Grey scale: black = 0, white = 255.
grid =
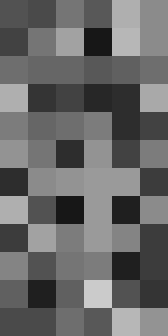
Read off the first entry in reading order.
82
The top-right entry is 139
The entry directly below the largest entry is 88
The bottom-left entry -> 74
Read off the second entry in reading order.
74
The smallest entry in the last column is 52
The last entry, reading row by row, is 147
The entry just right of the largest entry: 82
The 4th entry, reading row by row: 88
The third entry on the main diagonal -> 102
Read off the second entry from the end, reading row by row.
183
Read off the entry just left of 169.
45
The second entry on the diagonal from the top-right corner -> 183
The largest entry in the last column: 169
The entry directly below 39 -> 124
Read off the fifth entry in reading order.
175
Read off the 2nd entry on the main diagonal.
117
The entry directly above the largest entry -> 124
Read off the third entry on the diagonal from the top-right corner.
88

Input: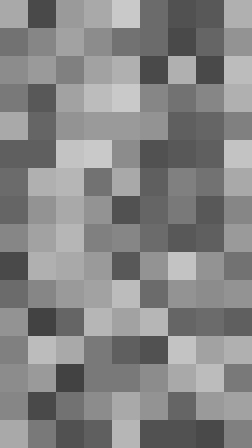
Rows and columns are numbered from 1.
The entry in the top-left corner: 169
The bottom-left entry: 169
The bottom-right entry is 128
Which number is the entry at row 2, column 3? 162
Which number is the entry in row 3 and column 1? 140
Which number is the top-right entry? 176
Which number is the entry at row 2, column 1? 114
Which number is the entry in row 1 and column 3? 154
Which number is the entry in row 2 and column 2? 134
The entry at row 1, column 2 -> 73
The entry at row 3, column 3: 128

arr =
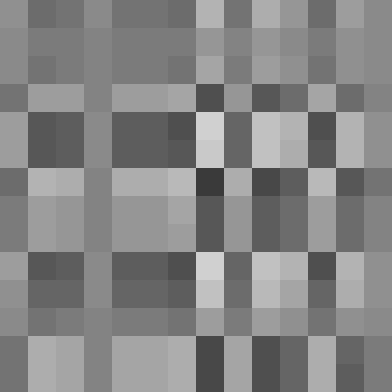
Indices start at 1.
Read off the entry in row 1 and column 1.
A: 144
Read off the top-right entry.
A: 138
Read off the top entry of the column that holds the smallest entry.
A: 179
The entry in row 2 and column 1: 138
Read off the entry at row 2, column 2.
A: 123
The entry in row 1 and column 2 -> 108
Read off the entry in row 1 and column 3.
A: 115
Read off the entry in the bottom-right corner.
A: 123
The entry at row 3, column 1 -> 138
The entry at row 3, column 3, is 123
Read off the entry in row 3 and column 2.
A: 115
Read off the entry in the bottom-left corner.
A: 115
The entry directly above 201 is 208
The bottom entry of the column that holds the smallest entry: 72
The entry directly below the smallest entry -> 87

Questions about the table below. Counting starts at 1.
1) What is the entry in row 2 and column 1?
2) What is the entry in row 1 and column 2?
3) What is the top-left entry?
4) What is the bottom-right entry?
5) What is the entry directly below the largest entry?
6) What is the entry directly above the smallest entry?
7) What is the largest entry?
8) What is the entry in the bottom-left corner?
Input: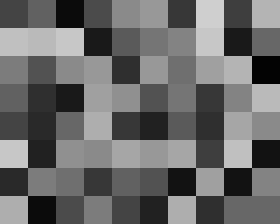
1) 192
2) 97
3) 68
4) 103
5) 199
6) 103
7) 207
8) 174

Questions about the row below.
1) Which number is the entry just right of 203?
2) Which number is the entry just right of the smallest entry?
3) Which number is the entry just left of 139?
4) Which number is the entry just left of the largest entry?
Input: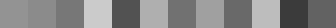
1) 82
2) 98
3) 147
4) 119
